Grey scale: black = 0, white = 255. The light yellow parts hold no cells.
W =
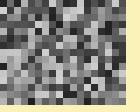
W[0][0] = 35
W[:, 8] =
[118, 124, 87, 32, 140, 69, 199, 87, 55, 188, 206, 208, 81, 208, 62]
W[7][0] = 194
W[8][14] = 76
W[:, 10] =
[52, 198, 189, 80, 39, 189, 164, 70, 195, 163, 184, 104, 163, 41, 148]
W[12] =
[80, 106, 151, 135, 71, 151, 108, 60, 81, 50, 163, 88, 208, 43, 190, 79, 100, 88]
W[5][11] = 98
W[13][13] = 178
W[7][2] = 198
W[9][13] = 204
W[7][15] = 202
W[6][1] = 62
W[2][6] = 135
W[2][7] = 34
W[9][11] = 98
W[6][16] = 50
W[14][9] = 157
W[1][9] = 180
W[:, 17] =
[80, 93, 131, 56, 172, 89, 59, 61, 50, 137, 201, 165, 88, 177, 117]
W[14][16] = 128
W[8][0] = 189
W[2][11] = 121
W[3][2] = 80
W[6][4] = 183
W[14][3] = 121
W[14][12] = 34
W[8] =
[189, 153, 188, 157, 56, 143, 158, 186, 55, 115, 195, 95, 47, 192, 76, 115, 48, 50]
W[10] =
[198, 163, 124, 194, 124, 101, 135, 59, 206, 78, 184, 131, 149, 100, 58, 37, 158, 201]
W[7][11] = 79
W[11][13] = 204
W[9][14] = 59
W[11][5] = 73
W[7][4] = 128

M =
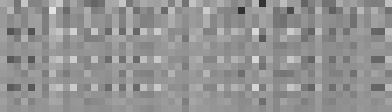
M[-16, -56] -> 169
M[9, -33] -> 157
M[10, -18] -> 160
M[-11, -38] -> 143
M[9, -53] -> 164
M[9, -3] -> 143
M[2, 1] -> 137
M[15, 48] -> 143
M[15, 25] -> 154
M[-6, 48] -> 129
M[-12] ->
[159, 85, 108, 152, 83, 160, 124, 183, 196, 160, 209, 141, 128, 197, 143, 104, 186, 106, 183, 102, 193, 155, 203, 165, 138, 141, 135, 164, 171, 128, 131, 187, 146, 181, 164, 136, 216, 128, 169, 139, 149, 204, 181, 123, 99, 187, 142, 108, 149, 114, 152, 159, 153, 102, 99, 188]
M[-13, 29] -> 174
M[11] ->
[149, 144, 150, 145, 147, 153, 143, 154, 149, 144, 149, 146, 149, 151, 146, 141, 151, 143, 159, 145, 142, 138, 151, 150, 154, 148, 146, 152, 153, 154, 148, 147, 140, 145, 140, 151, 145, 153, 152, 138, 139, 145, 139, 149, 142, 152, 140, 142, 141, 148, 140, 150, 149, 148, 148, 146]
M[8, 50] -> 150
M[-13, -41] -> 137
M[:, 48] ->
[171, 119, 135, 136, 149, 154, 137, 141, 150, 146, 129, 141, 151, 137, 145, 143]
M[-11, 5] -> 140
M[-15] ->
[151, 182, 122, 138, 154, 139, 119, 227, 146, 106, 150, 147, 173, 126, 132, 163, 148, 122, 176, 111, 141, 125, 166, 106, 189, 138, 151, 155, 146, 204, 165, 136, 132, 129, 49, 153, 160, 159, 169, 116, 134, 75, 163, 138, 115, 179, 134, 97, 119, 162, 123, 184, 144, 174, 146, 113]
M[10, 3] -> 131
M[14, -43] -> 137
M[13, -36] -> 135
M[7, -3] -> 148
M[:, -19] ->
[51, 159, 163, 162, 128, 88, 158, 153, 126, 115, 167, 153, 123, 155, 110, 139]
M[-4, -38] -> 175
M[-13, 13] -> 145
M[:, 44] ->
[129, 115, 135, 133, 99, 134, 140, 142, 100, 137, 129, 142, 100, 142, 138, 141]
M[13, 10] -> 145
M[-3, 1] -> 144
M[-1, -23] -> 149
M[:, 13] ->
[101, 126, 146, 145, 197, 128, 149, 150, 190, 140, 144, 151, 187, 147, 137, 146]
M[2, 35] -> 153
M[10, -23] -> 140
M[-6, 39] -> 122
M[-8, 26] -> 135
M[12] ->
[166, 92, 106, 152, 88, 158, 128, 182, 193, 155, 204, 140, 130, 187, 138, 107, 182, 114, 175, 104, 191, 155, 201, 163, 142, 144, 134, 166, 172, 134, 133, 184, 148, 178, 162, 135, 213, 123, 170, 141, 154, 198, 179, 121, 100, 180, 140, 110, 151, 118, 150, 159, 149, 102, 101, 184]
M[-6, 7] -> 184

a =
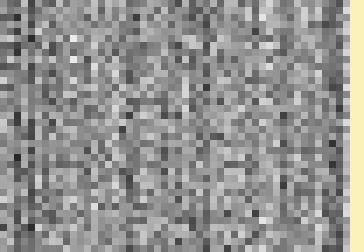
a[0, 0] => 142
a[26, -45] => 201
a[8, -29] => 182
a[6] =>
[98, 93, 67, 110, 120, 99, 190, 80, 116, 158, 131, 130, 147, 207, 136, 156, 120, 137, 136, 121, 95, 125, 132, 167, 104, 73, 153, 199, 188, 78, 195, 170, 173, 160, 157, 193, 104, 201, 219, 192, 108, 115, 176, 149, 181, 130, 127, 133, 87, 184]
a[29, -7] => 193
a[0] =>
[142, 107, 97, 192, 68, 155, 110, 91, 189, 116, 160, 155, 139, 194, 128, 190, 165, 188, 106, 119, 129, 171, 163, 147, 118, 77, 178, 94, 144, 117, 178, 103, 183, 184, 99, 145, 109, 175, 212, 167, 116, 126, 191, 149, 142, 167, 137, 113, 81, 176]
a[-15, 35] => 166
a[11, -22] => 137
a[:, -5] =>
[167, 203, 191, 122, 156, 161, 130, 186, 195, 119, 210, 184, 152, 172, 143, 181, 176, 119, 141, 158, 188, 130, 194, 139, 176, 144, 186, 163, 192, 177, 216, 148, 216, 194, 195, 184]
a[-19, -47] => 169
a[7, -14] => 150
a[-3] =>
[180, 152, 82, 113, 94, 143, 104, 188, 148, 117, 168, 148, 166, 175, 123, 141, 156, 162, 96, 134, 199, 167, 102, 144, 153, 176, 176, 155, 107, 150, 168, 121, 199, 106, 208, 162, 82, 143, 195, 177, 164, 143, 128, 139, 146, 194, 151, 108, 70, 156]
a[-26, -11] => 148
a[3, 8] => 148
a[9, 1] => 96
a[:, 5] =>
[155, 114, 135, 154, 209, 128, 99, 158, 194, 135, 138, 192, 134, 151, 129, 153, 187, 149, 183, 184, 149, 164, 153, 143, 155, 209, 201, 115, 172, 109, 156, 123, 209, 143, 135, 138]
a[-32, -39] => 136
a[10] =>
[140, 143, 126, 127, 84, 138, 116, 76, 130, 160, 121, 140, 117, 190, 129, 151, 215, 129, 86, 138, 125, 150, 177, 178, 124, 154, 166, 137, 152, 85, 155, 166, 107, 165, 119, 187, 108, 164, 150, 148, 118, 151, 162, 183, 160, 210, 112, 110, 99, 182]
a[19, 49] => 202
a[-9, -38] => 136
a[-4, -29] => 172
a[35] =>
[159, 136, 96, 119, 111, 138, 128, 133, 129, 196, 159, 156, 181, 135, 151, 180, 150, 133, 75, 115, 137, 112, 165, 113, 141, 130, 144, 150, 131, 71, 164, 169, 67, 150, 113, 203, 166, 215, 159, 120, 121, 133, 191, 166, 169, 184, 76, 92, 80, 197]
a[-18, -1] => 147
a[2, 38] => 177
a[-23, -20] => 169
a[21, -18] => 199
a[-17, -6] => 125
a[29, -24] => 181
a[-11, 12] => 130
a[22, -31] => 118
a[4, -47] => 165
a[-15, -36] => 104
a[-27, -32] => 121
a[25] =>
[169, 160, 85, 132, 103, 209, 116, 190, 130, 171, 186, 123, 130, 181, 114, 123, 187, 128, 68, 182, 170, 175, 159, 135, 163, 144, 199, 140, 136, 97, 162, 128, 170, 163, 206, 148, 165, 182, 148, 205, 91, 139, 185, 177, 111, 144, 163, 160, 84, 151]
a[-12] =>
[135, 176, 94, 88, 115, 155, 88, 165, 172, 162, 182, 153, 84, 193, 143, 130, 147, 83, 103, 121, 199, 150, 141, 77, 191, 113, 179, 129, 152, 157, 159, 121, 193, 188, 190, 94, 134, 161, 174, 189, 149, 176, 153, 101, 125, 176, 180, 104, 108, 188]
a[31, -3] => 91
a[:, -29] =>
[171, 163, 110, 150, 180, 159, 125, 133, 182, 129, 150, 200, 130, 189, 124, 158, 185, 143, 150, 200, 122, 170, 185, 114, 150, 175, 188, 103, 152, 128, 159, 175, 172, 167, 134, 112]
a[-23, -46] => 125

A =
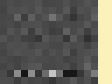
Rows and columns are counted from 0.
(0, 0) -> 71
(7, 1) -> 77
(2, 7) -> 115
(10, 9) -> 23
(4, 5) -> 86
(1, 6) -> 76
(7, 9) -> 86
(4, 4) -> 62
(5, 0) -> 83
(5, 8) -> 77
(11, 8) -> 70
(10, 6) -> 107
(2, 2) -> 99
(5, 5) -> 54
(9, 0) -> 68
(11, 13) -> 61
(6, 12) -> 67
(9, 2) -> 67
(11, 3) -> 76
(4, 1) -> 83
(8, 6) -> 75
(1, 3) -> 81
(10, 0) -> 74
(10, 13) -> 123
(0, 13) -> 77
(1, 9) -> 87
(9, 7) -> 72
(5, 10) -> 90
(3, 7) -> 67
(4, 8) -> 66
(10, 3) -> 23
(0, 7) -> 71
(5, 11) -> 72
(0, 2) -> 73
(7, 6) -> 72
